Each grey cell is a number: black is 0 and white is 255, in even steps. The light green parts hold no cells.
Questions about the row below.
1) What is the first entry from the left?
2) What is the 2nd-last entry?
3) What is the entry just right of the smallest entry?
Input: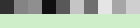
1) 48
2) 166
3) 88

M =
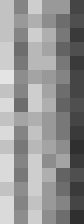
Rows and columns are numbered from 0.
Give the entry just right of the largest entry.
141
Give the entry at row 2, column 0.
194
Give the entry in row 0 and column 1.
132
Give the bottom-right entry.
47
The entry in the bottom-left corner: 218
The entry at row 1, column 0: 194
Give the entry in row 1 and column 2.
175
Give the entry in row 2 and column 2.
206
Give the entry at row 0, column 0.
194
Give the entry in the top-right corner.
69
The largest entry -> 228
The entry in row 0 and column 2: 206
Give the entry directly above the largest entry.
206

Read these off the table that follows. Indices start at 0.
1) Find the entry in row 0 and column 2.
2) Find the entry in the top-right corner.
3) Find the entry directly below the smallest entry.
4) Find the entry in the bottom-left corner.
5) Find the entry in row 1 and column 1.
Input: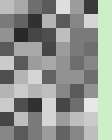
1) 110
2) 58
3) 168
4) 134
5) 99

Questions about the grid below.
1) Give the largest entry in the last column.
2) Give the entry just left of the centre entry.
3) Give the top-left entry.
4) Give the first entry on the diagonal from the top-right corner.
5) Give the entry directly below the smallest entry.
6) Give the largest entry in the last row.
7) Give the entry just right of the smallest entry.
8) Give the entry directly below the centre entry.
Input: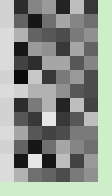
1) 190
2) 178
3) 210
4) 56
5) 210
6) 219
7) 199
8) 178

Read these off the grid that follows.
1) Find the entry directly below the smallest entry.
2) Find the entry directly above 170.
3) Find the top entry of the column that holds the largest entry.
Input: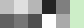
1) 253
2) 127
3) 36
